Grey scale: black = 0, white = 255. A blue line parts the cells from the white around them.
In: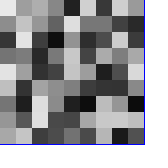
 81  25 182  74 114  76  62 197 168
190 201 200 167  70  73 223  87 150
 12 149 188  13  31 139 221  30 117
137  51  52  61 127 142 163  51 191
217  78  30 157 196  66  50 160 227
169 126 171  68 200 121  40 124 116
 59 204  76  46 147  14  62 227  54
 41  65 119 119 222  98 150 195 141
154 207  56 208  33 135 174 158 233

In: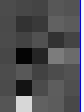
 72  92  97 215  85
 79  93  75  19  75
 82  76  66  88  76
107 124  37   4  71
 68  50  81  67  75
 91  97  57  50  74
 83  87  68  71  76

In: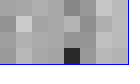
179 184 153  41 164 168 184 154
186 192 149 149 168 171 177 159
187 175 143 180 168 164 203 147
186 198 152 135 168 175 167 164

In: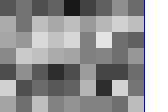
188 112 131 130 147 131 190 112 165
118 210  46 182  98  87 107  80 208
109  69  69 156  78  46  87 143  76
151 110 132 129 165 170 192 202 137
 97 111 227 128 215 193 217 152 167
189 208 183 153 190 168 190 116 171
107 142  97  67  23  99  80 116  86

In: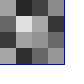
152 103  47 166
104 147 162  58
 54 169 224 103
139  66  39 163

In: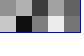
118 236 125  16 201
 98 163  59 177 144

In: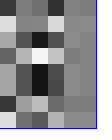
139 139 179  89 112 221
125 124 107 188 157  55
131 139  72  19  82 164
132 139  75  20  83 165
132 125 195 245 180 100
131 140  81  25  85 169
139 137 217 134 132 221
125 129  49 113 125  58

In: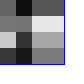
122 122  24  57
166 166  51 201
231 231 115 117
 86  86  15 100
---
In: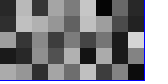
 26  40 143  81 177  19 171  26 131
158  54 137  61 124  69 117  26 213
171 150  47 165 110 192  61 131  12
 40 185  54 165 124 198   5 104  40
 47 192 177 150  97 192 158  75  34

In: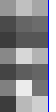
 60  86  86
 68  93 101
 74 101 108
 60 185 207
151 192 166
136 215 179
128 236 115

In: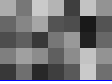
 77  95  56 119 153  33 103
 56 111  40  62  89 202 111
173 119 202 180  62 195 147
103 134 166  83  77  25  83
127 160 140  95 140 195 147

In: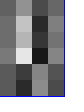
 90  42 140  75
 90  60 133  83
 97 146  75 103
109 181  54 115
109 195  42 127
121 230  24 133

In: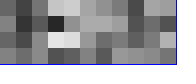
130  52  89  39 145 171 171 158  82 109  82
102  67 117 197 205 165 145 123  74 165 158
102  74 138 228 220 152 109 123  95 123 178
130 109 138  82  95 130  89 152 145 138 117

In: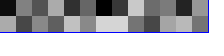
171  71 137  95 193 137 213 213 116  71 165 185 116
 13 129  83 171  48 102   0  56 201 108 123  35 151
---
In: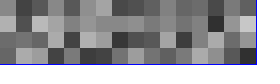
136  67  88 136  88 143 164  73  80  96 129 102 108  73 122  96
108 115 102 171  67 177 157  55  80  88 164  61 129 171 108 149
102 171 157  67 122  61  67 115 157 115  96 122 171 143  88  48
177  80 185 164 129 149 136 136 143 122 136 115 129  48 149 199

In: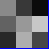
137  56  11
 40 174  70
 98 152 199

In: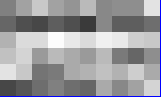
102  79  71  94  79  58 136  94  94 110
 71  86 110 128 110 102 170 136 162 212
227 200 116 122 170 178 193 178 206 170
193 212 154 186 170 154 186 122 102 142
128 162 200 162 148 186 136 142 142 227
178 219 219 252 233 219 240 233 206 200

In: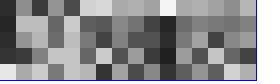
 45 142  59 148  75 210 216 170 176 162 244 170 176 162 142 182
 52  59 129 197 197 102 203  82 156  59  32 156  82 197 102  67
 45 148 182 108 189 121  67 129  82  82  45 121 162  67 136 156
 38 189 189 102 203  94  88 136 115  67  38 108 129 121 115 129
231 170 203 121 197 182  52 162  75 136  52  94 148  94 210 176

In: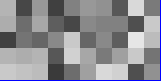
 64 116 102 137 201 102 137  94 230 188
180  71 152  64 129 152 145  87 217 122
173 109 167  94  71 137 129 129  79 201
180 173 180  87 209 167 122 160 201 116
201 194 188  58 109 160 217 209  79 145

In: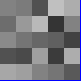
130 123  81 192 173
138 117 103  96  66
167 159 130 117  89
 81  74 159  59 173
109 153 185  52 130

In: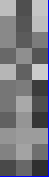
 73 104  47
 97 149  53
118 124  59
118 169  79
104 143  85
130 163 111
137  91 124
149 156 156
137  85 190
190  79 197
182  97 204
